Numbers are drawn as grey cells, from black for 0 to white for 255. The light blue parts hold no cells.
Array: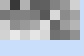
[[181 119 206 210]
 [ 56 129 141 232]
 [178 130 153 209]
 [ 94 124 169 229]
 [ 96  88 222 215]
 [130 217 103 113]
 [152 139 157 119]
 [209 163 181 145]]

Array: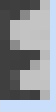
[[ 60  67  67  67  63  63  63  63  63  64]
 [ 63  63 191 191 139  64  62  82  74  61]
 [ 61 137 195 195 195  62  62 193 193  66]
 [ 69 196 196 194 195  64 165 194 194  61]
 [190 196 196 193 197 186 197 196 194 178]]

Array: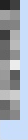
[[ 33 162 127  60 103 100 163 154 146 191 103 118]
 [ 63 149 131 176 186 142 236  91 113 205 156 135]]

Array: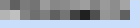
[[134 180]
 [ 96 192]
 [123 131]
 [116 111]
 [155 126]
 [135  96]
 [139 117]
 [149  64]
 [158  32]
 [131  79]
 [154 150]
 [141 140]
 [164  96]]

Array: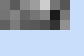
[[119 116  96]
 [ 91 131 123]
 [137 101  91]
 [157 117  88]
 [205 134  79]
 [117  25  50]
 [ 86 120 145]]

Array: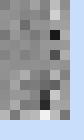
[[128 147 145 120 142 131 146 145 137 141 145 181]
 [146 144 156 150 139 143 142 153 163 151 170 122]
 [138 133 110 137 145 129 143 172 122 151 123 177]
 [161 137 147 122 136 137 144 134 124 134 125 184]
 [132 126 146 140 151 148 142 116 107  62  41 241]
 [188 208 161  24 151  80 150 178  98 199 165 187]
 [142 156 160 173 153 173 146 130 154 155 162 119]]
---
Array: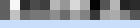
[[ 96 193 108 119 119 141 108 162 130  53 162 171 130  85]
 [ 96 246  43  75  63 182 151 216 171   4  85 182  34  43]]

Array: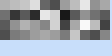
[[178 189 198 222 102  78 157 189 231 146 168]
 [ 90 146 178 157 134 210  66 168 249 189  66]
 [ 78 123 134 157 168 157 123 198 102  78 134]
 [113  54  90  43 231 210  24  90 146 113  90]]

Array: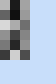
[[184  27 163]
 [ 99  16 154]
 [121  38 145]
 [145  68 133]
 [216 172 111]
 [ 58 207  77]]

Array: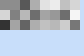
[[214 129 184 110 164 152 110 245]
 [ 51 164 100 174 193 184 205 119]
 [141 141  88 174 226 236 193 214]]

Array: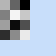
[[ 45 139 234]
 [128 244 200]
 [159  12  79]
 [181 100   0]]

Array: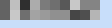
[[ 99 200 111 163 154 144 144  70  79 181]
 [ 99 191  47 172 123 111  88 200 132 132]]
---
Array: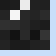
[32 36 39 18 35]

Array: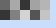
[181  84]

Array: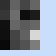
[101  13 102  15]

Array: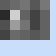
[119  66 116 106]

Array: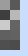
[89 62]

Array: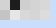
[216 213]

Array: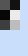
[18  7]

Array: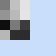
[227 185  14]
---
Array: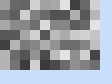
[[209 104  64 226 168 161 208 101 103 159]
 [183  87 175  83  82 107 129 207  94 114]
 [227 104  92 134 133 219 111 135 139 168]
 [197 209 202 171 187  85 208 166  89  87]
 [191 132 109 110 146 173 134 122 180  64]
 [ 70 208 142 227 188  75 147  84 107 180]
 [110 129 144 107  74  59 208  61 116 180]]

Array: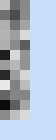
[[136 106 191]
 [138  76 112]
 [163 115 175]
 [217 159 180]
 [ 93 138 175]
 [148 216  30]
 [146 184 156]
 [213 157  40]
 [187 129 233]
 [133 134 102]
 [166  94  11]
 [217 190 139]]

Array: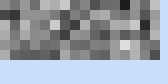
[[192 106 148  29 108 107  81 132 107 200 173 185 111 151 116 141]
 [154  85 144 111 125 172 162 106 127  81 123 145 145 145  54  70]
 [165  43 199 170 172 119 108 174  63  91 202 117 136 184 103 181]
 [181  80 117  91 132  76 100 141 147  64 100 143 139 168 122 170]
 [113 122 180 222 155 124 128 105 108 146 113 109 139 104 133 148]
 [ 78 131 177 143 156  98 105 140 130 167  80  97  91  95 101 173]]

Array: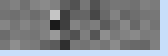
[[123 128 113 117 118 110  82 118  82  96 129 138 131 113 129 120]
 [119 117 110 101 130 105  71 101  99  61 197 119 109 120 111 115]
 [116 130 104 136 111  91 125 115 131  63  26 128 121 132 118 133]
 [125 123 137 130 122 142  85 126  81  97 153 129 117 120 123 108]
 [127 103 105 110 139 118 127 115 120  47  91 100 122 125 142 119]]

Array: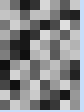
[[201  91 160 215  50  23 105 179]
 [ 32  44 122 189 191  92 186 196]
 [121 223  73  29  94 161 207 118]
 [200  92 159 217  51  21 106 175]
 [179 201  94 158 207  24  31 108]
 [197 181  89 200 180  15  50 126]
 [ 55 131 190 150  92 190 150  15]
 [ 34 101 173 205  96 160 211  36]
 [133 210 153  76 212 135  16  70]
 [152  22  71 116 202 166  90 206]
 [146 217  55  31 102 172 204  98]]

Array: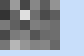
[[147  93 135  70 155  76]
 [ 93  75 110 223 100  51]
 [110 118 126  75  96 122]
 [110 107  85 131 123  72]
 [104 134 131 149 182 118]]

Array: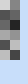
[[133 213]
 [100  82]
 [ 36 103]
 [147 168]
 [190  80]
 [ 69 190]]
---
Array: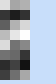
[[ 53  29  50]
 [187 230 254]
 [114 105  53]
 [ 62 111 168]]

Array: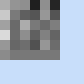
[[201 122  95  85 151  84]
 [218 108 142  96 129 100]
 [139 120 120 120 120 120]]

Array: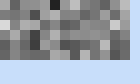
[[124 117 130  79 160 177 131 133 102 117 157 109 164]
 [131 170 118  67 134 176 128 143 140 145 139 106 130]
 [101 133 112 105 107 168 156  89 180 116 147  86 107]]

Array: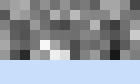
[[ 87 166 153 126 107 175 132 185 136 132 133 170 120 114]
 [153  94  83 119 135 113 112 111 133 128 101  84 108 202]
 [151  81  42 168 150 238 221  79 129 154  93  24 145 126]]

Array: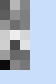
[[ 94 144 127]
 [205 237 214]
 [156 105 108]]

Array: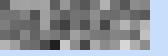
[[116 116 130  83 159 123  96 115 112 142 111 108 120 100  90]
 [107  96 134 100 132 121 100 159 136 122 119 132 130 105 192]]
